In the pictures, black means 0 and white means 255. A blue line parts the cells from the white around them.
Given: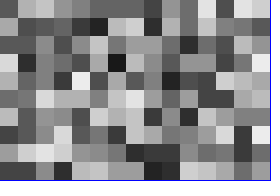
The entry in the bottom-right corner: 157
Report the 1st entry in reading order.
88
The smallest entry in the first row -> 68
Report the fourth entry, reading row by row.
148
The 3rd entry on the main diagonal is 139
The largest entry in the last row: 207
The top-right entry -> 207
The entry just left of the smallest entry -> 169
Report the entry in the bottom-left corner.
68
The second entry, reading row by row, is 178
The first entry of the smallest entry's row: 217
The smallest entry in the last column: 88
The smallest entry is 24
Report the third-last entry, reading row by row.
169
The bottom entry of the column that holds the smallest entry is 157
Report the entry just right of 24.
187
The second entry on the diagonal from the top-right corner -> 118
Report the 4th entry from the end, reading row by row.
196
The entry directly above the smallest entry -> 118
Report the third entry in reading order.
196

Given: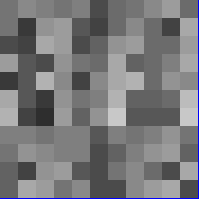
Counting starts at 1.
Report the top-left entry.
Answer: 116
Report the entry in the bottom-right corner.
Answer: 75
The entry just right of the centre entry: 178
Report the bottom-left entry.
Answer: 98
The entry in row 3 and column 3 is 168
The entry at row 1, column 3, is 127
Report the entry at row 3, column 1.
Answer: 75
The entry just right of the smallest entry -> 156
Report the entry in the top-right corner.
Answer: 107
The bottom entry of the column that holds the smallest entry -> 156
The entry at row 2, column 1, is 116
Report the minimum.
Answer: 46
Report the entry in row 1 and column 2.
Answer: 137
